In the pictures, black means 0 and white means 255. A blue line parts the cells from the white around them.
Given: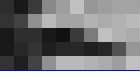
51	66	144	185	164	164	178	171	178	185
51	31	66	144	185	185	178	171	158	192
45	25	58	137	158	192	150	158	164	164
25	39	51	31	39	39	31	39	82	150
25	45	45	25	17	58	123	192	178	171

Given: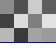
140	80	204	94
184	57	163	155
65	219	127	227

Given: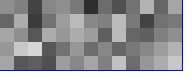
151	200	214	87	114	151	108	135	102	121	135	157	179
165	87	95	80	157	135	165	128	192	108	151	172	200
165	143	87	172	151	172	157	95	186	102	95	128	143
143	128	67	135	143	121	46	108	80	114	179	102	165
102	172	59	114	157	186	135	128	186	121	67	114	121

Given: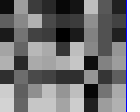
211	101	198	198	164	205	32	157	177
164	101	184	170	53	190	136	81	149
95	136	177	74	53	60	143	81	66
177	40	170	164	177	198	13	130	157
205	95	143	190	149	190	7	116	170
47	109	74	66	47	47	149	53	95
26	116	66	60	0	26	130	81	32
13	157	60	40	7	20	190	88	32

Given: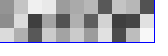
148	196	240	233	156	170	183	88	196	183	82
219	176	88	203	163	203	156	225	76	189	248
141	219	63	163	82	176	94	211	63	69	225

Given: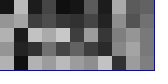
178	28	194	170	200	62	156	55	127	149	121
178	15	178	156	186	156	142	194	49	156	127
149	164	62	77	55	49	69	35	142	83	113
149	35	49	113	69	98	62	42	135	164	121
21	186	28	69	15	21	91	28	170	91	98
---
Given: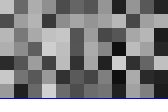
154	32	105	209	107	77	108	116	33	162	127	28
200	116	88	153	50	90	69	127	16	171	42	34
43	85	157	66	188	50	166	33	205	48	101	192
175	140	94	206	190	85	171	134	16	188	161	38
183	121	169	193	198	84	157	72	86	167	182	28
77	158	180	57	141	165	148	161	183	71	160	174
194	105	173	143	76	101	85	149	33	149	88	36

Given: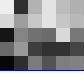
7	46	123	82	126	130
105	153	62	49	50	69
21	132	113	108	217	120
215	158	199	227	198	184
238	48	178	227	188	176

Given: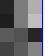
66	91	131
91	82	37
30	123	191
37	123	175

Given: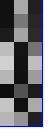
181	147	32
197	15	170
14	82	27
182	17	156
209	18	190
189	20	115
27	164	42
17	120	38
17	168	32

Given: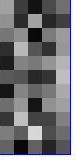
99	8	97	36	85
125	93	216	77	108
54	191	66	67	129
110	150	20	145	160
21	132	101	120	170
89	84	39	52	190
29	131	121	148	180
46	185	85	50	151
118	142	9	123	155
145	43	163	39	63
161	61	18	75	111

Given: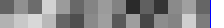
178	200	216	185	101	78	138	159	89	158	70	141	132	207	124
98	144	108	210	155	104	132	155	130	42	96	53	138	160	101
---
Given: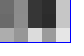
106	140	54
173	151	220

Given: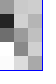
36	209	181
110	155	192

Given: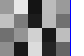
193	124	28
112	148	209

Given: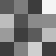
189	82	139
155	62	91

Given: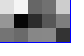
150	7	44
116	106	135

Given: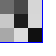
200	30	215
168	220	16

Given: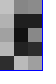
178	31	31
161	17	136

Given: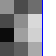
73	142	217
11	159	209

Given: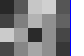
65	127	179
203	160	42
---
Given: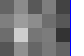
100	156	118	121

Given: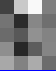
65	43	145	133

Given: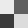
235	220

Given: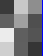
58	160	84

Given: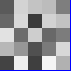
90	216	206	122	177

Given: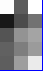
253	76	164
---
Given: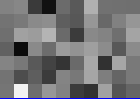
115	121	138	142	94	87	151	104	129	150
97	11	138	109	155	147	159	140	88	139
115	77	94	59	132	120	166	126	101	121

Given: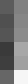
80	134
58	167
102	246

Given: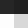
253	216

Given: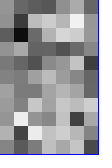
145	59	188	204	182	241	151
147	169	99	100	82	106	135
130	124	160	187	156	135	102
155	130	199	163	199	188	206
178	68	236	194	206	183	132

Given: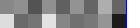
221	106	117	226	134	112	120	149	27

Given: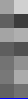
96	60
94	80
120	171

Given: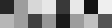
183	158	64	150	26	157	193	84
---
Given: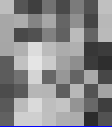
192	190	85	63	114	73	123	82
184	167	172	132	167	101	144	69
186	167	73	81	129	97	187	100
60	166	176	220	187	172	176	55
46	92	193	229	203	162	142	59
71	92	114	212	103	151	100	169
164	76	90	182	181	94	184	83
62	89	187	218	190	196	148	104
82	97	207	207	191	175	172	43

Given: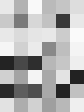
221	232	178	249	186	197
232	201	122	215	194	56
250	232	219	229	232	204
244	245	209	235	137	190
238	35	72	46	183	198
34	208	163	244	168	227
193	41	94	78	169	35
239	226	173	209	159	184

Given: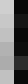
8	207
21	200
8	193
13	178
44	172
9	193

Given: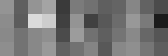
75	148	95	148	164	58	123	113	95	100	134	98
27	140	92	219	205	64	148	65	88	108	152	122
85	137	115	136	143	75	156	113	95	116	137	103
94	142	115	136	153	97	114	132	88	136	143	118

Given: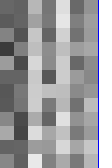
147	103	98	183	118	222	105
158	91	100	161	121	230	127
155	131	83	198	100	209	114
167	59	128	190	141	190	157
140	156	74	215	139	204	104
136	100	100	201	87	204	155
150	87	120	204	191	189	138
188	89	117	205	122	183	113
166	135	74	171	100	224	146
155	169	69	220	167	193	122
198	99	101	156	153	215	166
182	135	96	233	129	170	121

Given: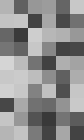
200	180	96	151	156	101
113	195	197	66	167	72
152	102	58	206	183	177
71	117	99	199	135	66
163	213	187	115	65	175
173	200	203	189	141	96
198	208	199	130	193	79
201	71	169	113	106	147
92	197	151	83	57	116
67	181	195	122	67	167

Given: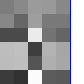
136	125	137	155	153
121	135	102	158	121
101	74	74	235	115
166	189	192	62	179
167	188	190	84	175
89	59	50	251	92
